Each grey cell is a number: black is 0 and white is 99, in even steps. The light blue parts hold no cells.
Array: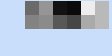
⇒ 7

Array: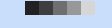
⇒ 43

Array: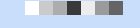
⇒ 67

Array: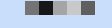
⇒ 64

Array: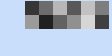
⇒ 71

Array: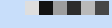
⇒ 61

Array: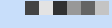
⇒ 19

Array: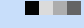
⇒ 67

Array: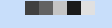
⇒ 76

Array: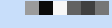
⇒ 96
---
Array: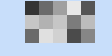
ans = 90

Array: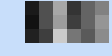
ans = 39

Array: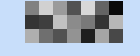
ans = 39

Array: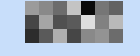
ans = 46

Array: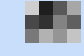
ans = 34

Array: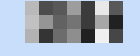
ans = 90

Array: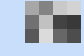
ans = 78

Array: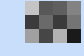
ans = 37

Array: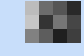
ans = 33

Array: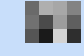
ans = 65
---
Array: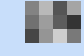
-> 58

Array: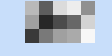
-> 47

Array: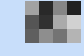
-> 55

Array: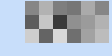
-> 39

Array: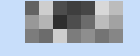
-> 42

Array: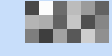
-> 24
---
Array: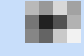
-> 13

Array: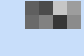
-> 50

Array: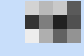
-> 49

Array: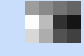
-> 73

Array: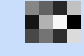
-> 69

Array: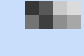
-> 24
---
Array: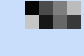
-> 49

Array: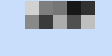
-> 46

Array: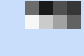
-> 31

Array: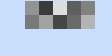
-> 86

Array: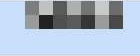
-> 35

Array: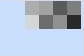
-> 35
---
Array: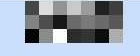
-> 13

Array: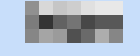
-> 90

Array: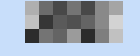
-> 53

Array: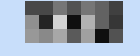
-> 38

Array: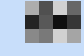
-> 81

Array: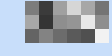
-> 65

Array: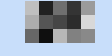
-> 20

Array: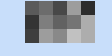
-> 61

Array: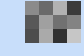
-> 69
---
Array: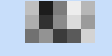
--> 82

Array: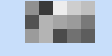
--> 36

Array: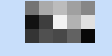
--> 3

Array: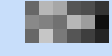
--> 14

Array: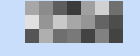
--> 26

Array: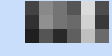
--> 41

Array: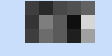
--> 62
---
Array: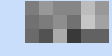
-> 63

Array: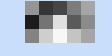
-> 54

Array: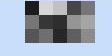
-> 64

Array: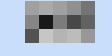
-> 38

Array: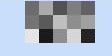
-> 62

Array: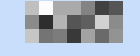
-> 54

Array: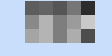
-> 78
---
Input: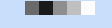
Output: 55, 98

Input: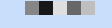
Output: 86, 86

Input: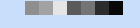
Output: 35, 89

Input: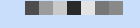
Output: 16, 88

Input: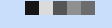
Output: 33, 85

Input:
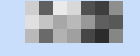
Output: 72, 91
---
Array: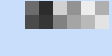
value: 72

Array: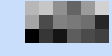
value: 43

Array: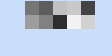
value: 94

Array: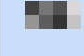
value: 20

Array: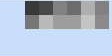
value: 76

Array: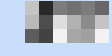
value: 54

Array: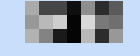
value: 47

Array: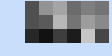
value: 61
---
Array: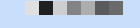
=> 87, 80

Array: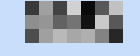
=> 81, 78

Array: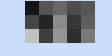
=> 75, 58

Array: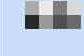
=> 91, 84

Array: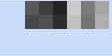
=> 79, 75

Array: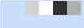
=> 99, 82

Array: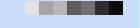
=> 88, 71

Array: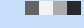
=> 94, 66

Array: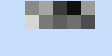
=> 83, 64
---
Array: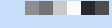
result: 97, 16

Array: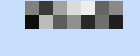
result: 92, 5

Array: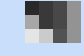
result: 89, 16

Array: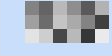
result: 91, 21

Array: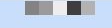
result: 92, 24

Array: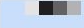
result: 88, 12

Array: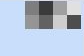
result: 87, 23

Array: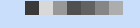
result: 84, 22
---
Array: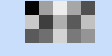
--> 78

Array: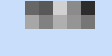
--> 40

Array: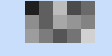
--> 55

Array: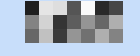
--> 51

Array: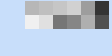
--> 71

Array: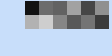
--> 7

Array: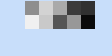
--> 55

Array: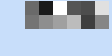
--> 41

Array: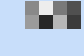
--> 53
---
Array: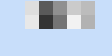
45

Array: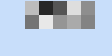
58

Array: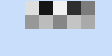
52

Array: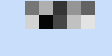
27

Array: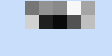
4

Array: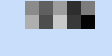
78
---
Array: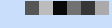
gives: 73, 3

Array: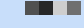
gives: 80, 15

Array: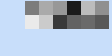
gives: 91, 10

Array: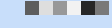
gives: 94, 15

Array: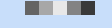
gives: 90, 22

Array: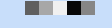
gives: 93, 3

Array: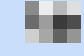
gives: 92, 23
